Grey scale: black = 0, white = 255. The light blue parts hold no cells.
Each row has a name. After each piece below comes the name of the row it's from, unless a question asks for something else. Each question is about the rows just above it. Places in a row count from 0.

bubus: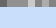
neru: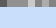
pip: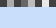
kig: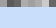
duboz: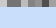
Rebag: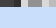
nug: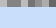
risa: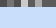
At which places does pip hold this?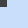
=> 0 2 5 7
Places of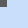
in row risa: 4 6 7

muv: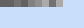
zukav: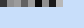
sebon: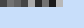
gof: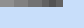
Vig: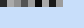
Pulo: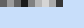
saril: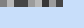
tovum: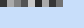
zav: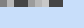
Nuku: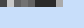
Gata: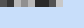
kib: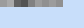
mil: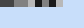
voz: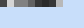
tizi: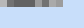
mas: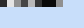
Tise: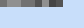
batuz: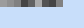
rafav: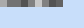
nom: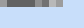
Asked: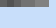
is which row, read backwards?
gof
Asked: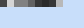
voz
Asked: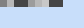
zav
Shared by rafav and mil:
[129]
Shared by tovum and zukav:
[54]
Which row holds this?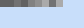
muv

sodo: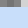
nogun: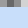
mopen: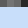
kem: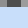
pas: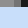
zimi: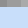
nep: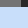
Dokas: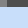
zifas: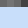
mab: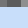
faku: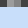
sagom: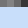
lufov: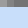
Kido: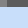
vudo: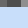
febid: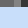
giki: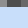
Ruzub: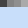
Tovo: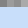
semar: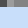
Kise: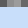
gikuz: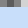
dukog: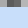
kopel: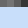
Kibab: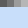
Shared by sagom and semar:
[131]
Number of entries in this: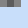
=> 3
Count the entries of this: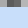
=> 4
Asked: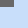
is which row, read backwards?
febid
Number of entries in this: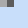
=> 2
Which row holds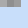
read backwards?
Tovo
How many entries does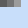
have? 3

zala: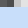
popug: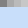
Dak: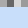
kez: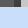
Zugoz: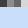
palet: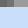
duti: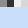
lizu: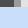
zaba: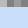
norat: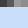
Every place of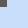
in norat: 1
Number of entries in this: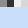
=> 4
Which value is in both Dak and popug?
[170]
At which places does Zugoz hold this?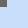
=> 2

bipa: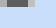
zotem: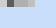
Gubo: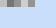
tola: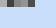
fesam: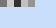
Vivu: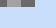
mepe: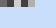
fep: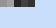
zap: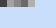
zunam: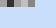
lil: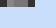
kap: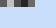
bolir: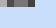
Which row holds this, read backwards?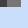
bolir
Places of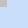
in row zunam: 3
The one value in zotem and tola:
[176]
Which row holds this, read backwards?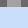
Vivu
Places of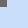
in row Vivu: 0 3 4
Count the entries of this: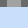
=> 4

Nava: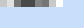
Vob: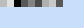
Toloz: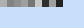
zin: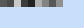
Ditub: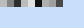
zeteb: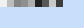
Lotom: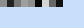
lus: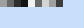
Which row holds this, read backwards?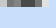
Nava
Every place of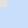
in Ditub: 4
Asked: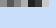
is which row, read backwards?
zin
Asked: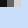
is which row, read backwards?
Lotom
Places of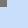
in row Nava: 2 6

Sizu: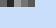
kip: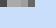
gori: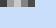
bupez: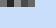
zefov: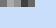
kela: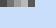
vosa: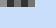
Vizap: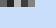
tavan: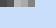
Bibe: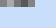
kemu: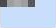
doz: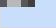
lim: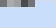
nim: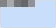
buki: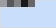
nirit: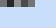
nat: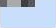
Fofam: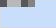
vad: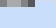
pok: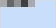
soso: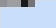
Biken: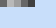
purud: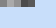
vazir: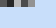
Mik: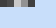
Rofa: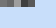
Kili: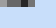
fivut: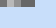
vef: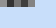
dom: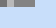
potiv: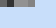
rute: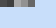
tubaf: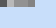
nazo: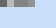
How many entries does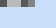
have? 5
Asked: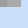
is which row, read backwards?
kip
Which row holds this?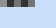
vosa
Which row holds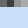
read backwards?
zefov
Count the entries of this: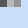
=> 3

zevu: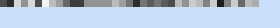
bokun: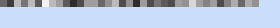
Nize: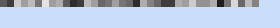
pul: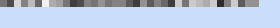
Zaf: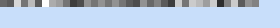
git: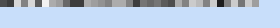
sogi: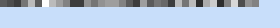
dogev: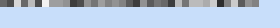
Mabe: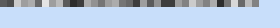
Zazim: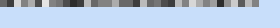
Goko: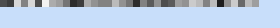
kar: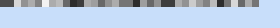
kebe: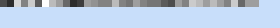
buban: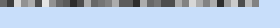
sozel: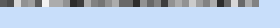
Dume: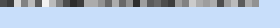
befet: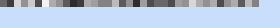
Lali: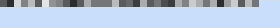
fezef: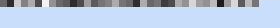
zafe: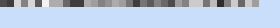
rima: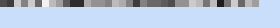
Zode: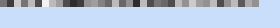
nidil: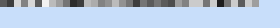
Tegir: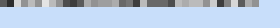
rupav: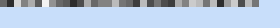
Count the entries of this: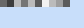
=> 10
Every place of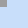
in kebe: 8 12 19 25 29 31 35 36
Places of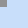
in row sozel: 3 9 15 20 24 26
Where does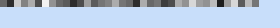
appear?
fezef
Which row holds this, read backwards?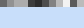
Dume
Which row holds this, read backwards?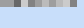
kebe
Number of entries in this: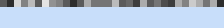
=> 32

